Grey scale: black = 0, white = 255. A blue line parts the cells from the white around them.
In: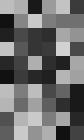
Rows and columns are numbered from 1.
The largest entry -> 210
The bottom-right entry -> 66
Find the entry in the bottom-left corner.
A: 94
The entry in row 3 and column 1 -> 32
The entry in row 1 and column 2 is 175
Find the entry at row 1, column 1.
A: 189
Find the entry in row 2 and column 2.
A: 133
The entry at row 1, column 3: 25
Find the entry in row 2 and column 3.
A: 202
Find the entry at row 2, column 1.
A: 17
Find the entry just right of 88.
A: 53
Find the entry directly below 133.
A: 73

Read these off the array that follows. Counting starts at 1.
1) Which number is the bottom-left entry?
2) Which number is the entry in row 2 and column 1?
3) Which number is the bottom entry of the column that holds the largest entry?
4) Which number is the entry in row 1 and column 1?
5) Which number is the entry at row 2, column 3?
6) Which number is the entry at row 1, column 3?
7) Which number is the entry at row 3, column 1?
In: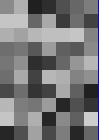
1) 38
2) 197
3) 103
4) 138
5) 103
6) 32
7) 175

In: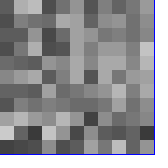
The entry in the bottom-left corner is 66
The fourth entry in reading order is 78
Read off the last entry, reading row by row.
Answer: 148
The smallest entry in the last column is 58
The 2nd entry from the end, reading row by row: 99
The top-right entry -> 154
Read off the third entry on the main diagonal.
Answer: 148
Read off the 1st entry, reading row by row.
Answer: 92
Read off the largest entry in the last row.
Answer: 188
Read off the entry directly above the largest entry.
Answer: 161
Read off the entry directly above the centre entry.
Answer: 169
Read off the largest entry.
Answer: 203
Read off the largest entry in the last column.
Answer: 195
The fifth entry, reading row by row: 113
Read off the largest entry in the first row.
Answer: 188
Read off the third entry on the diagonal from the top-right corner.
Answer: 127
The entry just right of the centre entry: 84
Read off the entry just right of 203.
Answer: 99
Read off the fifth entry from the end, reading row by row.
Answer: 161

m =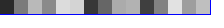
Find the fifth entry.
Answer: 220
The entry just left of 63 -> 178
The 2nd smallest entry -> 55
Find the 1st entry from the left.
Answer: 42

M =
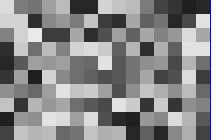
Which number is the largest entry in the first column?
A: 219
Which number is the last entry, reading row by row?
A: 66
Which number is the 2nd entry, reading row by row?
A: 123
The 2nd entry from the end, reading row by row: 175
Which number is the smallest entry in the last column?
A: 38
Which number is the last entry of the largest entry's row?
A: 167
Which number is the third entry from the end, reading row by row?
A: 136
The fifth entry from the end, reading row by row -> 96
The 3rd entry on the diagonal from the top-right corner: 151
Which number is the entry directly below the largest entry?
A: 110
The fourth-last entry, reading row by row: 38
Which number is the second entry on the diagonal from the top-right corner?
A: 72
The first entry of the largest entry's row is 130
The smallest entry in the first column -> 31
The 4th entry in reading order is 159
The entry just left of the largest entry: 211
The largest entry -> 234
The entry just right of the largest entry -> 60

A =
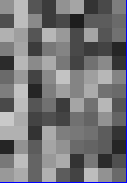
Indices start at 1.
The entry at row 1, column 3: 85
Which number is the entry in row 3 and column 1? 177
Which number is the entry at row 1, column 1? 146
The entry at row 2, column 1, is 79
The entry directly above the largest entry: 73
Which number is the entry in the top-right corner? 126
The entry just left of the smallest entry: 73
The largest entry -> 201
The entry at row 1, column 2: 189
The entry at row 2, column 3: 138
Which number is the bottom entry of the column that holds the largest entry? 153
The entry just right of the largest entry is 171
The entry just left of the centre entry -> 126
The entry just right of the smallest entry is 92
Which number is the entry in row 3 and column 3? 85
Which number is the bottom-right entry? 106
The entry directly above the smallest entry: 165
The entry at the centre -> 159
